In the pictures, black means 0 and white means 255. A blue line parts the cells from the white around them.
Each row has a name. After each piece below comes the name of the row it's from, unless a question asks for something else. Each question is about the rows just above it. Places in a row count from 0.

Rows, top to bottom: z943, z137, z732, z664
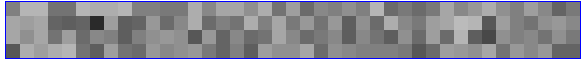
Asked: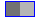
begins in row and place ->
z943, 4
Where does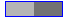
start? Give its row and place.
z943, 1
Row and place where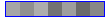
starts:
z943, 16
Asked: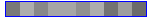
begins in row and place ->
z943, 12

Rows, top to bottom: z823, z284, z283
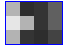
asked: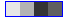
z284
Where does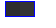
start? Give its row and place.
z823, 1
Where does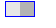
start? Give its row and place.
z284, 0
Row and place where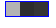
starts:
z823, 0

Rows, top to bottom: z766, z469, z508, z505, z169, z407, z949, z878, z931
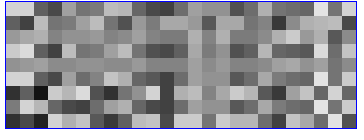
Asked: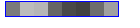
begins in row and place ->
z766, 6
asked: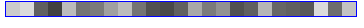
z505
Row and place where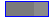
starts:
z508, 16
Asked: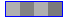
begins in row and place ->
z508, 13
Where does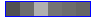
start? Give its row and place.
z766, 16
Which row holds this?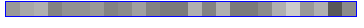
z508
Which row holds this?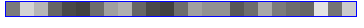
z878

